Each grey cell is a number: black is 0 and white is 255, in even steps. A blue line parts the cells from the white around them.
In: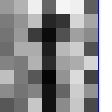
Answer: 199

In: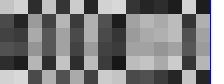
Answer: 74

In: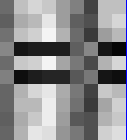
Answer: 230

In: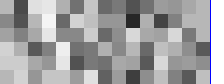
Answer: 150

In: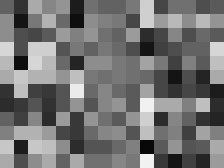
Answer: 141
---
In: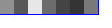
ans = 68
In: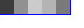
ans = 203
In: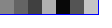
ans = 8
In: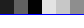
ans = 227
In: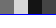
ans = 215
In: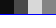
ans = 73
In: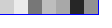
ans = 168
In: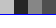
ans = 38
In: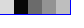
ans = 107
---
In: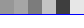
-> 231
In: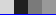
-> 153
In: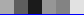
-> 226
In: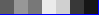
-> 22
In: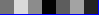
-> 35
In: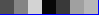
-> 183
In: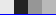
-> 185
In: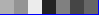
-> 102
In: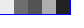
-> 34
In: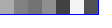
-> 81
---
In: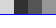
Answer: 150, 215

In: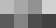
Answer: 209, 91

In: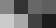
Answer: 95, 203

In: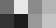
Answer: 180, 51

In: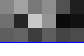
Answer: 31, 94

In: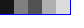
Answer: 220, 22

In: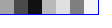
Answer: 245, 164

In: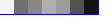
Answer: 18, 244

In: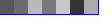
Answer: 172, 88

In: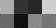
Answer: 207, 106
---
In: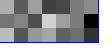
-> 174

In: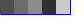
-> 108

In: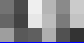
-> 203

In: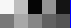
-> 168

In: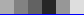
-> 151

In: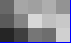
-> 200

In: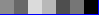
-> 140

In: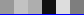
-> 174
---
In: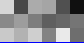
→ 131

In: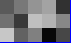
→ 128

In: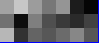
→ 107

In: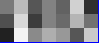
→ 152

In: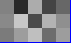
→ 191

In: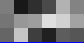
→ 32
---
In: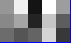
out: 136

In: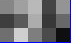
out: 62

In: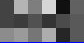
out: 67

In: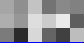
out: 174

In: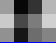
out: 202

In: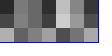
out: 70

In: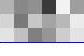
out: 212

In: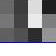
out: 118

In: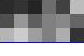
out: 78

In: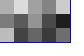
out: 124
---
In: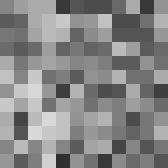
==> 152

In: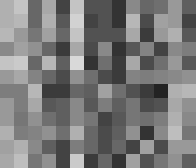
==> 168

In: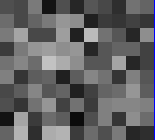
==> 100

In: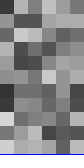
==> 207

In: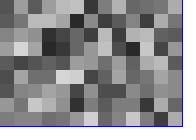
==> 125

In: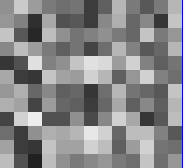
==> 189

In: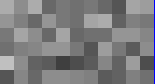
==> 85

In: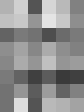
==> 114
